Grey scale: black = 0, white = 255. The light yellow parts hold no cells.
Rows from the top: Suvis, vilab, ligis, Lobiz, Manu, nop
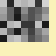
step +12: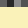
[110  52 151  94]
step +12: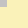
[207]
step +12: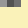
[163  94 123]
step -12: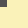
[70]
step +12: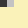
[ 66 207]

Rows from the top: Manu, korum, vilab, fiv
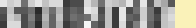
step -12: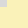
[206]
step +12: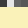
[ 71 242 112 100]

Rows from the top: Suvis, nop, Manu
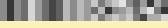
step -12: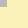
[173]
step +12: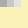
[183 212 239]
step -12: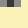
[127  43 127]
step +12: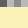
[107 197 151 197]
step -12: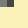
[112  58]
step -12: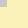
[188]

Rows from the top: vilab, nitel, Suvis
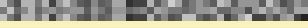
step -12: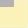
[167 167]
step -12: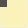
[69]

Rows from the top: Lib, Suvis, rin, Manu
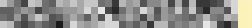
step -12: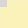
[202]
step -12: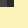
[58 30]
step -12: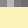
[125 172 111  99]
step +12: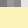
[135 165 149 241]
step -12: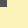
[72]
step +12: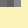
[123 108 149]

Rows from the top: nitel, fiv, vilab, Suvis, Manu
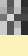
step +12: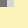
[129 227]
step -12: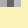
[161  89 177]
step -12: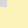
[203]
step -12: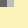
[ 89 177]

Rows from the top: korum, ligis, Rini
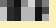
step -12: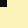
[4]
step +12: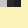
[210  55  43]

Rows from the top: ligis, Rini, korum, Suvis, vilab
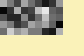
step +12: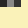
[ 50 149  64]
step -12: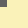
[86]
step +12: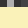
[ 64 188  64  80]
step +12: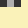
[ 64 188  64]

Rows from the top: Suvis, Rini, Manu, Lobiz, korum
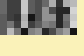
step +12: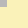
[197]
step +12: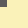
[104]
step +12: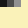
[ 34  88 157]
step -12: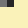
[104  26]

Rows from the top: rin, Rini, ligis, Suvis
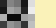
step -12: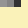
[136 120  38]
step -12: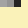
[151 136  25]
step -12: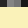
[ 25 120 104  11]
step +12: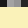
[ 35 175 160  49]
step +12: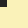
[49]

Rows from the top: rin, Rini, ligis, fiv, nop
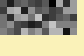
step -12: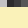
[183  33  49  76]
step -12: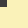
[49]
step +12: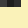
[73 42 57]
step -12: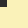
[33]

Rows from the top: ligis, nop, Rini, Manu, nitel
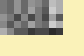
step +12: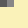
[101 147]
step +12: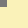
[133]
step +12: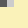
[101 216]
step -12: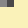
[123  61]
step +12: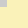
[216]

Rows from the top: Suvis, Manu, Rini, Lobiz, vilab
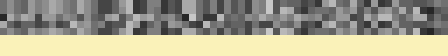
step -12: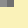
[129 100]
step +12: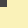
[81]
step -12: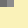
[100 129]
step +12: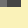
[124  81  81]
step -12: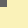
[87]
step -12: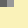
[ 87 141]

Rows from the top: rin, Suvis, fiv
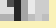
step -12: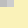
[178 193]
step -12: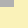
[165 165]
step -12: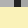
[165 165  24 153]

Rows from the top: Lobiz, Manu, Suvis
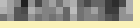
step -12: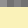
[134 102 118 102]
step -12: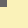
[90]
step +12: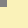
[142]

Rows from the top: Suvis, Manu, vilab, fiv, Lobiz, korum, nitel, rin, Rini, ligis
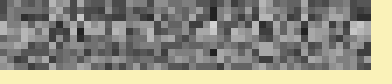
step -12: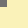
[101]
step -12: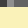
[ 50 131  87  87]
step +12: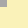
[180]
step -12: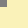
[115]
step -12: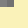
[115 101]
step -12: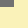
[101 101]

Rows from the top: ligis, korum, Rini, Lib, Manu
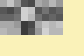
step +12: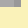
[181 181 165]
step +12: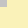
[208]
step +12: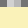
[127 221 195 127]
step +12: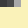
[ 71  86 181]
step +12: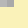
[195 181]
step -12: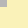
[171]

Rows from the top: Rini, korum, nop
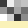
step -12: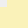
[227]
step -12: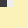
[ 47 227]
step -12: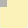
[168]

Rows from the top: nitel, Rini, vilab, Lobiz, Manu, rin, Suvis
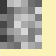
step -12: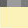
[ 87 143 143 112]
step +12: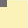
[123]
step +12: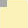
[182]

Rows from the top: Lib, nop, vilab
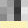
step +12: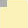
[188]
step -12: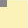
[124]
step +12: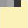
[164 176  66]
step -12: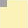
[152]
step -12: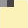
[140  58]
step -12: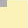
[164]
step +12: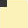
[66]

